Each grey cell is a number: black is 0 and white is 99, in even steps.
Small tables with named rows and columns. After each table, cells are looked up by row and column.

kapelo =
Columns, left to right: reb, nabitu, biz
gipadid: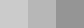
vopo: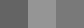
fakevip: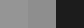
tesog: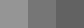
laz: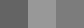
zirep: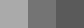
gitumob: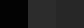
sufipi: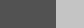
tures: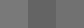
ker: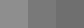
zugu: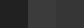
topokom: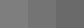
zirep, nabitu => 45
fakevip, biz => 11
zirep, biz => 35
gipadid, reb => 79
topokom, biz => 41
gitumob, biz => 15
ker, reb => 55
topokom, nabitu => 45
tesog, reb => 58
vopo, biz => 47
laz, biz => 48

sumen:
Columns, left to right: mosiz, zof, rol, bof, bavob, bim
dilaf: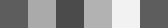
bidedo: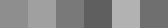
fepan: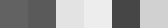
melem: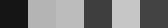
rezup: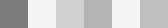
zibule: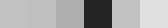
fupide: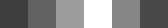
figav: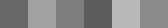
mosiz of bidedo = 55
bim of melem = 26
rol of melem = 73
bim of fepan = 81
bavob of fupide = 52
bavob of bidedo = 69
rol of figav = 49
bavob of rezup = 95
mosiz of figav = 40
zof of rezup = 95
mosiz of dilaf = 36
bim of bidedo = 43
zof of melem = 70
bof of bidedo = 37
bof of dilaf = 69
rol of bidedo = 47

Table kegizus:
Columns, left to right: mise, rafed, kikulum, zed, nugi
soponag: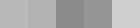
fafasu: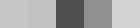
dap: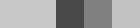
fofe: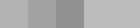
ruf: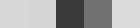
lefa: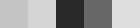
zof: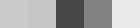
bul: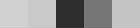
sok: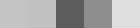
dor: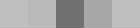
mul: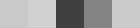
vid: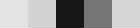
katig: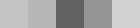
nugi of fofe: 73
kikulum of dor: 44
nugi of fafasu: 82
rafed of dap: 78
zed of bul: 46
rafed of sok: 75
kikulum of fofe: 56
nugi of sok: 86
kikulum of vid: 9
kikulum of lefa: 16
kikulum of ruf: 22
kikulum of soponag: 54
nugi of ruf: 85
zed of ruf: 44
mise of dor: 74
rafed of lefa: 83
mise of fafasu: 77
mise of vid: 88

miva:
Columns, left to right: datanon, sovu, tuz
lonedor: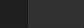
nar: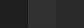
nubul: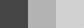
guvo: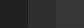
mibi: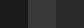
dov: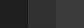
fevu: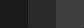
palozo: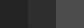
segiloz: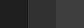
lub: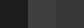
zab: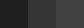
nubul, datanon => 27
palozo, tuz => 29
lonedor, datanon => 12
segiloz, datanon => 12
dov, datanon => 12
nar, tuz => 16
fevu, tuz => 24
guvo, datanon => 13

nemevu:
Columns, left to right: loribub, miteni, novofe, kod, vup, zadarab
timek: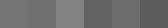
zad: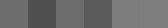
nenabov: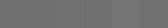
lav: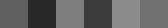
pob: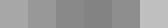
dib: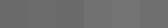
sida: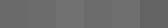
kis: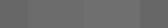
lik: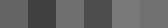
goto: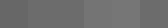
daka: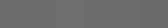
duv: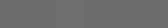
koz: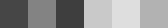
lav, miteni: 16
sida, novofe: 44
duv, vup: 42
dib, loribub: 41
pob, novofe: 53
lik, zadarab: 44
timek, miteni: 43
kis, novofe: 42
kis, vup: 43
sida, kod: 42
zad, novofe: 42
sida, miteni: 42
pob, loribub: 65
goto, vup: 46
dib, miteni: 42
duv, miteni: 42
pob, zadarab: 74

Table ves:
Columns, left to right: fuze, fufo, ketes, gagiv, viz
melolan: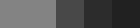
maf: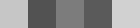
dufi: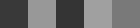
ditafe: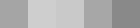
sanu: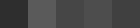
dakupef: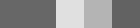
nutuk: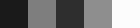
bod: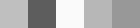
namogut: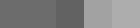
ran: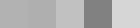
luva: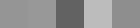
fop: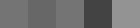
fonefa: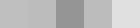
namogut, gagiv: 63
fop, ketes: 45
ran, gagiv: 50
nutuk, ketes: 18
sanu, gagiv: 30
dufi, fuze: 22
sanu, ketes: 27
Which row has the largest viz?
nutuk

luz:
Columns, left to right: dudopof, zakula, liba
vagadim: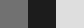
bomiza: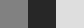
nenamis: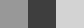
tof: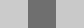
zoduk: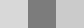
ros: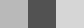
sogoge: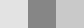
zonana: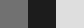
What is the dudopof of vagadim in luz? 44
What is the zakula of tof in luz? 43
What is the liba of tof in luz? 78
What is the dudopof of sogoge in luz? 88
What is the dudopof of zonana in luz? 44
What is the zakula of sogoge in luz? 52
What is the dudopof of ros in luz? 72
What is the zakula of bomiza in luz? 15
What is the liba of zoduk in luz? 79
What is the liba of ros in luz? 83
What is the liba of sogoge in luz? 78
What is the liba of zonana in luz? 86
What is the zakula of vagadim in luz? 11
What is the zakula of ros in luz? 32
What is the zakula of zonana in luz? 11
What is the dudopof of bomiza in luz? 50
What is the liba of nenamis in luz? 82
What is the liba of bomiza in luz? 86
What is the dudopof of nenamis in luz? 59
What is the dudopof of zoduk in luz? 84

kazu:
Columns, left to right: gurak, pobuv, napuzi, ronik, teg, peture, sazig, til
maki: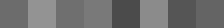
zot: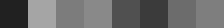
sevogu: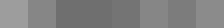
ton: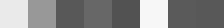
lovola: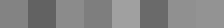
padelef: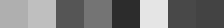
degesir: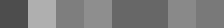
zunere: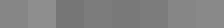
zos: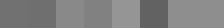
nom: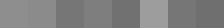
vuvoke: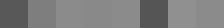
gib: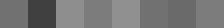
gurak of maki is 42
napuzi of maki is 43
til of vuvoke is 54
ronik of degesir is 55
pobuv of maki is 57
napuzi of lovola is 54
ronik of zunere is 48
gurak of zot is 13
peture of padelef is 89
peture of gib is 44
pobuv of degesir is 68
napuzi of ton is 34
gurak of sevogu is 61
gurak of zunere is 52
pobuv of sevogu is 52
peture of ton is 96
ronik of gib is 48
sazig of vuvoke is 56
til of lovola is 57
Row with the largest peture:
ton

